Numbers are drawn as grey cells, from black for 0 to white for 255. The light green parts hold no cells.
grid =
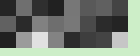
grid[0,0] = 37
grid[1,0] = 97
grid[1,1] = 42
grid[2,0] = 33
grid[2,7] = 198
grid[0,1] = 111
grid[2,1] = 155
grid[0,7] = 68

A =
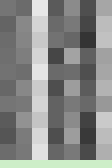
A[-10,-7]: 117
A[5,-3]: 157
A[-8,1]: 133
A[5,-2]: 92
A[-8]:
[108, 133, 200, 114, 103, 52, 193]
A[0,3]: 90
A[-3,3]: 98
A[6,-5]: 212
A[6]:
[117, 120, 212, 98, 121, 105, 152]
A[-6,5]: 79
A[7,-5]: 196
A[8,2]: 215
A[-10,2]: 231
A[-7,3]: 70
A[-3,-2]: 66
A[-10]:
[117, 107, 231, 90, 139, 79, 166]
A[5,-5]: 203
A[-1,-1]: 175

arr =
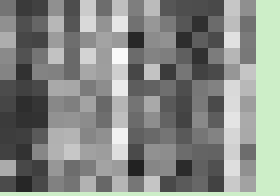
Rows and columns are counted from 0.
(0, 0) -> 116
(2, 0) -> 173
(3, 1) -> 82
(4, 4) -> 105
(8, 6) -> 144
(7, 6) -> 110
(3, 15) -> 120
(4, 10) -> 59
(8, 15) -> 169
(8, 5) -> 134
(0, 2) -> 65
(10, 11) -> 43
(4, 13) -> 74
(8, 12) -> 118
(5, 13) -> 130
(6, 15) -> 157
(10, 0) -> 171
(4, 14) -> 150
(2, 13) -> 75
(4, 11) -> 118
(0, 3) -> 144
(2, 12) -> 94
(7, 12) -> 137
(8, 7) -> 241
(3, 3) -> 194
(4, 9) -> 195
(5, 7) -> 234
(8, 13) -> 131
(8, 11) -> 89
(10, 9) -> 134
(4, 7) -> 207
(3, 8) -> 107
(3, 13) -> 124
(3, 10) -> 126
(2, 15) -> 122
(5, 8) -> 93
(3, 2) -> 117

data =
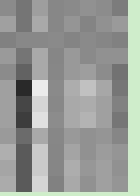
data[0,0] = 139
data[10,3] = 133
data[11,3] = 129
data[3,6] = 145
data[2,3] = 137
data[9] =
[175, 89, 202, 134, 164, 145, 156, 149]
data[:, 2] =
[158, 169, 136, 169, 169, 235, 213, 224, 169, 202, 202, 213]
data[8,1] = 107
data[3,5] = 138
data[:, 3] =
[135, 135, 137, 133, 135, 137, 136, 140, 135, 134, 133, 129]
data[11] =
[170, 89, 213, 129, 169, 145, 160, 149]
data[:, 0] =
[139, 159, 129, 154, 139, 159, 159, 159, 154, 175, 165, 170]
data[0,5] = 145
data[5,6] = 167
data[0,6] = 141
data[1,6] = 145
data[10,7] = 144
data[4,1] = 98
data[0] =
[139, 117, 158, 135, 138, 145, 141, 124]
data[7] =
[159, 60, 224, 140, 169, 179, 160, 119]
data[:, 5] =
[145, 132, 138, 138, 158, 192, 172, 179, 145, 145, 152, 145]

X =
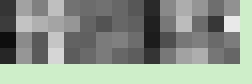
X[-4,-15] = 53
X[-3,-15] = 60
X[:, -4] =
[173, 188, 119, 162]
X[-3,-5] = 120
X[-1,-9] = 123
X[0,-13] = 128
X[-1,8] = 93
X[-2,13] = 106
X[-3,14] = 233
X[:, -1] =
[145, 233, 124, 102]
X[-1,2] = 90
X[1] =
[60, 195, 176, 164, 150, 100, 83, 103, 96, 32, 120, 188, 108, 55, 233]
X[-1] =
[38, 150, 90, 214, 92, 106, 123, 103, 93, 52, 120, 162, 174, 118, 102]

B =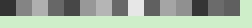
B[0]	51
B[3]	103
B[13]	107
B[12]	53
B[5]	152

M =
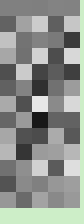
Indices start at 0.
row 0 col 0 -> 128
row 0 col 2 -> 127
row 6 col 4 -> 216
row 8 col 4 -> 88
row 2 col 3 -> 122
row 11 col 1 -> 138
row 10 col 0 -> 113
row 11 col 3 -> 151
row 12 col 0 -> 151
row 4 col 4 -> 63
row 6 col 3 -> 138
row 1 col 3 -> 95
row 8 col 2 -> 76
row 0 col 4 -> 130
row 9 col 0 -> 183
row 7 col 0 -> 102
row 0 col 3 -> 131
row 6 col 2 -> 231
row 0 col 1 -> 128
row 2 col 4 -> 59

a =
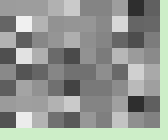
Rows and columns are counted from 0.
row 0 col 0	156
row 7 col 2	179
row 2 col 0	178
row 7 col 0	82
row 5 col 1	164
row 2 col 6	133
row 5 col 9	159
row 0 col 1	157
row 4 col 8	208
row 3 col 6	123
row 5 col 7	140
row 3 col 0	79
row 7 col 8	143
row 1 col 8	101
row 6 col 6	132
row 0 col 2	157
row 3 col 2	175
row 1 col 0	101
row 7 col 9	129
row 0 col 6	132
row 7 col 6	127
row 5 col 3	112
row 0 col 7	158
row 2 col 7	102

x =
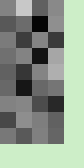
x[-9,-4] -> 131
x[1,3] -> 143
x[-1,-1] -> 101
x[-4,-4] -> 104
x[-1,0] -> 120
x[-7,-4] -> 123
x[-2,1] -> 142
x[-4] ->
[104, 22, 104, 117]
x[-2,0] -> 72

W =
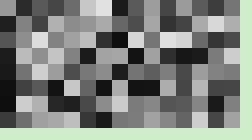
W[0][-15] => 152
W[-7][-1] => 174
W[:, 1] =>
[43, 130, 142, 187, 115, 65, 205, 111]
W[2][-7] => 214
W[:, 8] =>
[90, 77, 214, 19, 116, 19, 123, 124]
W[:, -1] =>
[117, 174, 75, 205, 123, 70, 128, 162]
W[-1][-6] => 162
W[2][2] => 221
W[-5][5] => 27
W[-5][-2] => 123
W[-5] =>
[28, 187, 143, 196, 130, 27, 163, 166, 19, 161, 47, 23, 27, 123, 205]
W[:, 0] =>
[152, 31, 85, 28, 25, 16, 14, 59]
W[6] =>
[14, 205, 177, 39, 31, 73, 140, 203, 123, 135, 85, 89, 133, 26, 128]
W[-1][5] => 55
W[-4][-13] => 207
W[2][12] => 106
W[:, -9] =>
[225, 170, 48, 163, 140, 19, 140, 25]
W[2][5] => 189
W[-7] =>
[31, 130, 67, 177, 140, 149, 170, 103, 77, 166, 51, 68, 170, 216, 174]
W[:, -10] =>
[199, 149, 189, 27, 120, 100, 73, 55]
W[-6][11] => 211
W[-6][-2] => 53
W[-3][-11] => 199
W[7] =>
[59, 111, 160, 168, 190, 55, 25, 119, 124, 162, 134, 100, 205, 70, 162]
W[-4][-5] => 126
